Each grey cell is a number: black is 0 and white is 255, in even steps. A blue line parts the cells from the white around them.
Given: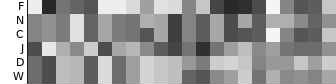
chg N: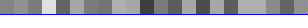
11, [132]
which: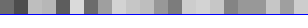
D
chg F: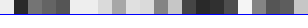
8, [159]
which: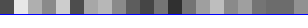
J
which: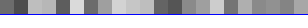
W

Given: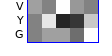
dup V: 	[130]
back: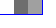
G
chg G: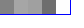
1, [160]
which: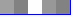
V
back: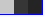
Y
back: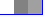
V

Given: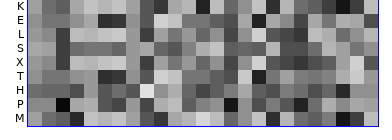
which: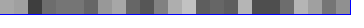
S
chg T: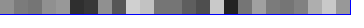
1, [117]

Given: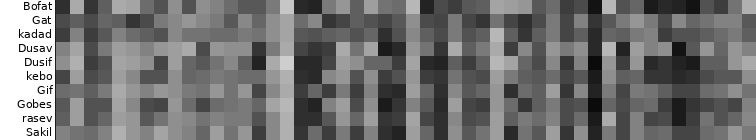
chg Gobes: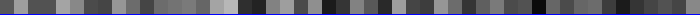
49, [130]
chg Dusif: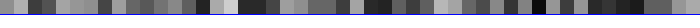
5, [158]
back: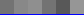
rasev
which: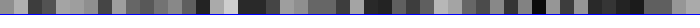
Dusif

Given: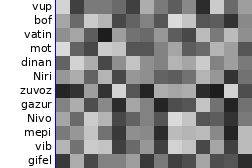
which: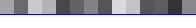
bof
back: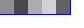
dinan
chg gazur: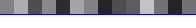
9, [85]
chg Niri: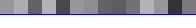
13, [114]
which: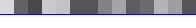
mot
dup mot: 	[85]

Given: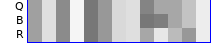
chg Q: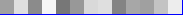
10, [167]
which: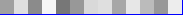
R
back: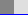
Q

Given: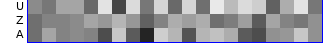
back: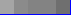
Z
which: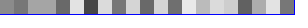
U
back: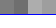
Z

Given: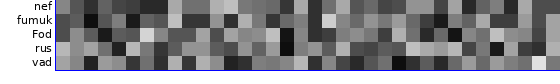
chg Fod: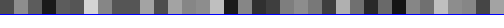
16, [20]
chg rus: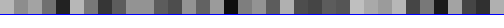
33, [62]
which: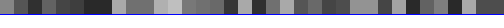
nef

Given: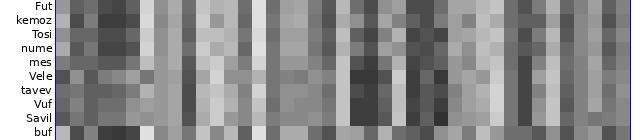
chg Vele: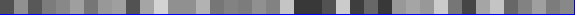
34, [159]
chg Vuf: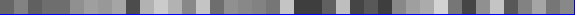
18, [136]
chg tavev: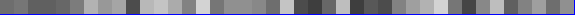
34, [130]
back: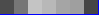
Tosi
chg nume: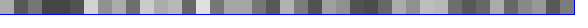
31, [178]
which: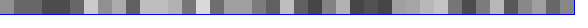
Tosi
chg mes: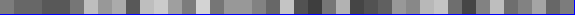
40, [130]

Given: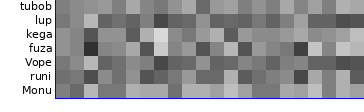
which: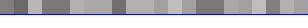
Monu
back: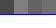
lup
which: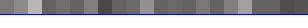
lup
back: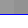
tubob
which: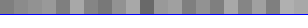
tubob

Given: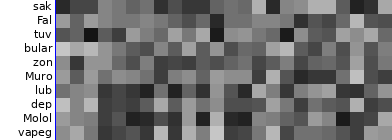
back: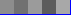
dep
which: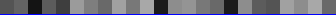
tuv
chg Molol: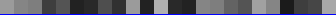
18, [155]
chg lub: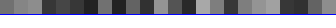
23, [148]

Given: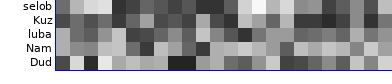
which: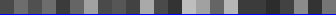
Kuz
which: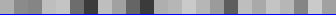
Nam
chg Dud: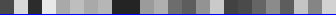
7, [175]
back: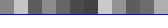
Dud

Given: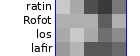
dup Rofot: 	[175]
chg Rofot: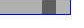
4, [175]
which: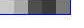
ratin
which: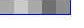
los

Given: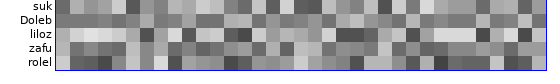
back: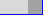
liloz
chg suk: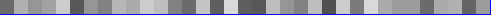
16, [210]

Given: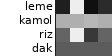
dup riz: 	[100]
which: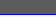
dak
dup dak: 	[92]
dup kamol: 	[175]
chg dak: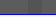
2, [92]
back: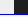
leme

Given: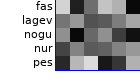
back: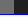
fas
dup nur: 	[131]

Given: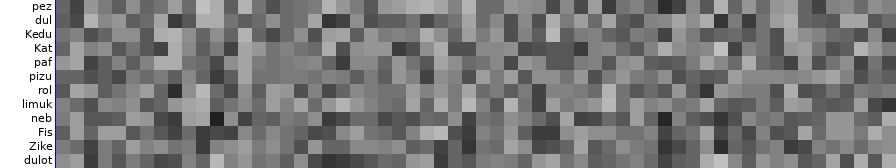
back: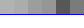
pez
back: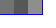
Kat

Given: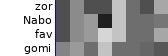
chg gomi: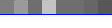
0, [132]
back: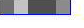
zor
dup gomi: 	[110]
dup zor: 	[79]
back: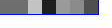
Nabo
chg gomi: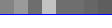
7, [87]
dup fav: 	[110]

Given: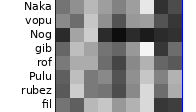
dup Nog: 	[43]
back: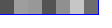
vopu

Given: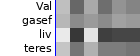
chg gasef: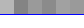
1, [139]
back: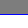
teres
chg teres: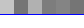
4, [125]
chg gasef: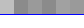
0, [183]

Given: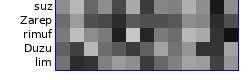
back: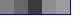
lim
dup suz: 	[141]
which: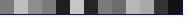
rimuf
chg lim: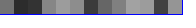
3, [128]

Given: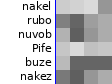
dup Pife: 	[198]
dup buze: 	[101]
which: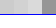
nakel
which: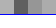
nuvob

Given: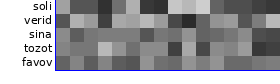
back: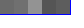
favov
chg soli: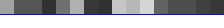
10, [206]
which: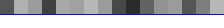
verid
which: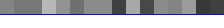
tozot

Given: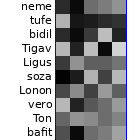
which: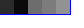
neme
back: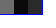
neme
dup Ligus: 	[95]
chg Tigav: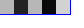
2, [189]
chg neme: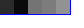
2, [109]
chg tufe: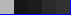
0, [177]

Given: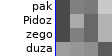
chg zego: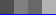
0, [73]
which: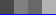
zego
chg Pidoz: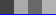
0, [73]

